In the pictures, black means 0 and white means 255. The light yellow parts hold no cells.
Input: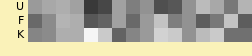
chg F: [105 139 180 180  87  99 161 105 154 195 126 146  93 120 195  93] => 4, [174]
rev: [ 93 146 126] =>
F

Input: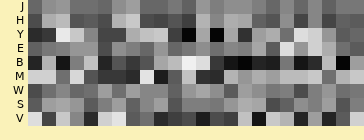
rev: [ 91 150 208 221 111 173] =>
Y
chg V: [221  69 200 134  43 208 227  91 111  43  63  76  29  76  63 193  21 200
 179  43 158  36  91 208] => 20, [36]

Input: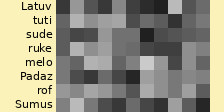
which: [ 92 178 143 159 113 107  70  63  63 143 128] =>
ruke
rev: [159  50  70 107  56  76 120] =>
Sumus
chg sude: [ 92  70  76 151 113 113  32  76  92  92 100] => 9, [84]
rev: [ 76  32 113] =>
sude
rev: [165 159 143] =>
tuti

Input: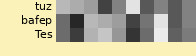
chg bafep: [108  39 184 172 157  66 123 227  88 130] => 7, [116]
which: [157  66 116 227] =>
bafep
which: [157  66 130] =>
tuz
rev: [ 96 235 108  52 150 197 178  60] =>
Tes
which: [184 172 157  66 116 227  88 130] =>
bafep

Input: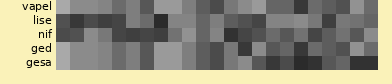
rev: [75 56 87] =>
gesa
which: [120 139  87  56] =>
gesa

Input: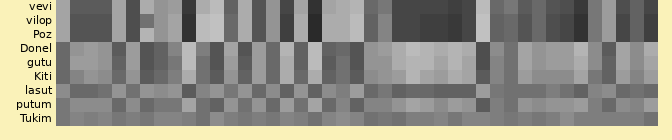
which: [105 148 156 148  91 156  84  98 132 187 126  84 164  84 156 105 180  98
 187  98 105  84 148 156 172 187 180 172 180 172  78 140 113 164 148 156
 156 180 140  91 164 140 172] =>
Donel
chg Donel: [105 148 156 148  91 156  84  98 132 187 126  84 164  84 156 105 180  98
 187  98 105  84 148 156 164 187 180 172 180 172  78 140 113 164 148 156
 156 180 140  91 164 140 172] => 25, [172]
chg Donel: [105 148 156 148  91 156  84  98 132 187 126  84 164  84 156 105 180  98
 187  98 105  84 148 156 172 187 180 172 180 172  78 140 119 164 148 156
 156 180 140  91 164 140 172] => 33, [113]

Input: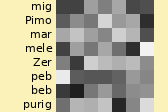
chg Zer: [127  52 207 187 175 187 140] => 2, [58]
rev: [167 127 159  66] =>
mig

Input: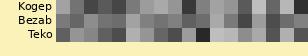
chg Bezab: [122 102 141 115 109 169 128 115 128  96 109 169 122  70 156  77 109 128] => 6, [162]
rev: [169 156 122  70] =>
Kogep

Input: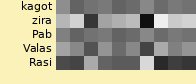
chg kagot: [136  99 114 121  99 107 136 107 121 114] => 1, [142]
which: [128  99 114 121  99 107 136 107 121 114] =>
Pab
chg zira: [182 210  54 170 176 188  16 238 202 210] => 4, [163]
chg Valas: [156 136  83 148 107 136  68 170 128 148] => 1, [163]
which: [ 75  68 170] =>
Rasi

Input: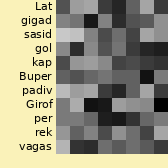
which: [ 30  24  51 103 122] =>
per
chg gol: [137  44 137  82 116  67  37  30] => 6, [59]
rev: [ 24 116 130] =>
gigad
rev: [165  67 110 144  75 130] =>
rek
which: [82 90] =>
gigad
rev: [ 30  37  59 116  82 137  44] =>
gol

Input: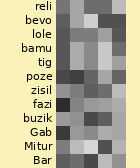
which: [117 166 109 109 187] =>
reli
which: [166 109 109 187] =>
reli
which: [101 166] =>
poze

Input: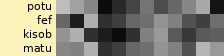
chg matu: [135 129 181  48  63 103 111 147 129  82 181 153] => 3, [175]
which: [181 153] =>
matu
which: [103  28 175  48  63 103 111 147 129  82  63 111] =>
fef
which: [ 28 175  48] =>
fef
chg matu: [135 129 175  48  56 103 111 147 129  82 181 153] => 5, [63]

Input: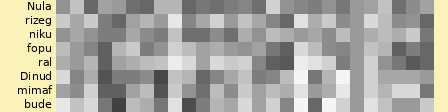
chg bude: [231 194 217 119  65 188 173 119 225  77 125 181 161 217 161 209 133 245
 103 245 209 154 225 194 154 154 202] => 13, [167]
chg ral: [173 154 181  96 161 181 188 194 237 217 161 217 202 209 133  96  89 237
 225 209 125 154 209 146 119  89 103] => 6, [173]
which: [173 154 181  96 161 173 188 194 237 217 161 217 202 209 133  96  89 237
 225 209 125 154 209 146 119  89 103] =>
ral

